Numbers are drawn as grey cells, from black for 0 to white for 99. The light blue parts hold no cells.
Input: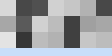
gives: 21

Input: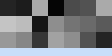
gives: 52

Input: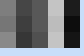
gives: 21

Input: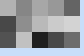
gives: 75

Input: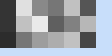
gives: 46

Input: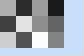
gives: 32

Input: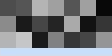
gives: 77

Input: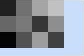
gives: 32

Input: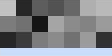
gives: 23

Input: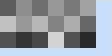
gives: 20
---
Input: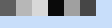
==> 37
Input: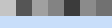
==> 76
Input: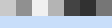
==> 78
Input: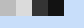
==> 73
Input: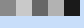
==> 53
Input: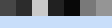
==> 27
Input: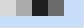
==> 84
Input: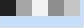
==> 13
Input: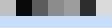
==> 75
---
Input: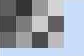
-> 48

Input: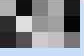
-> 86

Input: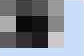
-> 4

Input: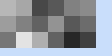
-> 50

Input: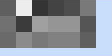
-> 23

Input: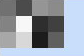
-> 96

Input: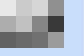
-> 75

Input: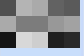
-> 48

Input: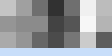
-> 54
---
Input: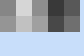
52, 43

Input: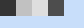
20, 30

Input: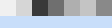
93, 53

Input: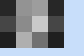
15, 12

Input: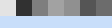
88, 42

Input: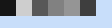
8, 24

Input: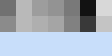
44, 76
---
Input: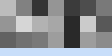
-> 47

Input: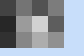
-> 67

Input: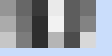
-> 18

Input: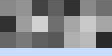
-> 37

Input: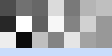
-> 74

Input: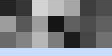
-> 71

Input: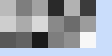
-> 10

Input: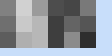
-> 71

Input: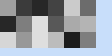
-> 86
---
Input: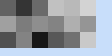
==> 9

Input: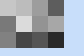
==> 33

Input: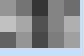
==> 28

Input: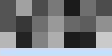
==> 50

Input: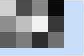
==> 18

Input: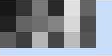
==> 70
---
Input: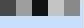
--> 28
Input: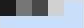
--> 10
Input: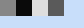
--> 52
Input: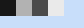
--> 9
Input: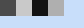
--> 29
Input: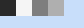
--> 16
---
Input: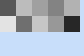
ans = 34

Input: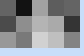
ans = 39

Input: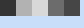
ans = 20

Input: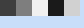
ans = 24

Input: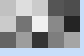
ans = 75

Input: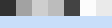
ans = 19

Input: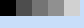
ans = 0

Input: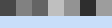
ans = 28

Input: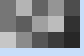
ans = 46

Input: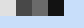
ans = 87
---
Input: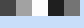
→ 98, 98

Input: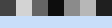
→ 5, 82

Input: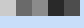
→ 54, 79

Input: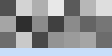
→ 25, 90

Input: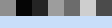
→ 61, 80

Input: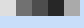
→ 30, 86

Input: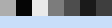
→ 48, 91
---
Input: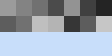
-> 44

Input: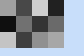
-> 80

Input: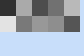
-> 30

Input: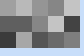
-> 58

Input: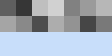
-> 74

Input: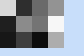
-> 41

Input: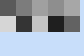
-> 62
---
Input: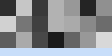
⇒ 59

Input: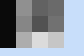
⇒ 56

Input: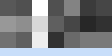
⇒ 51

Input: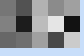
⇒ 69

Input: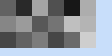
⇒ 31

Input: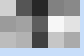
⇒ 15

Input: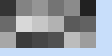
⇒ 45

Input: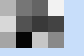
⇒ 46

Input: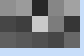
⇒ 15
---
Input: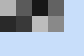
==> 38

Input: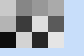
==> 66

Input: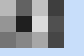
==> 24

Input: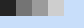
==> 80

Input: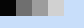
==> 81

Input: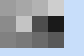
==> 80

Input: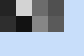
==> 31

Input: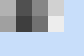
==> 81
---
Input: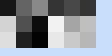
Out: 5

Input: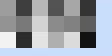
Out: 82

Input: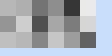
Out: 31

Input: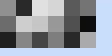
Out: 77

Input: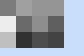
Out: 55

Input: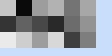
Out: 28

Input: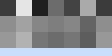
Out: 52
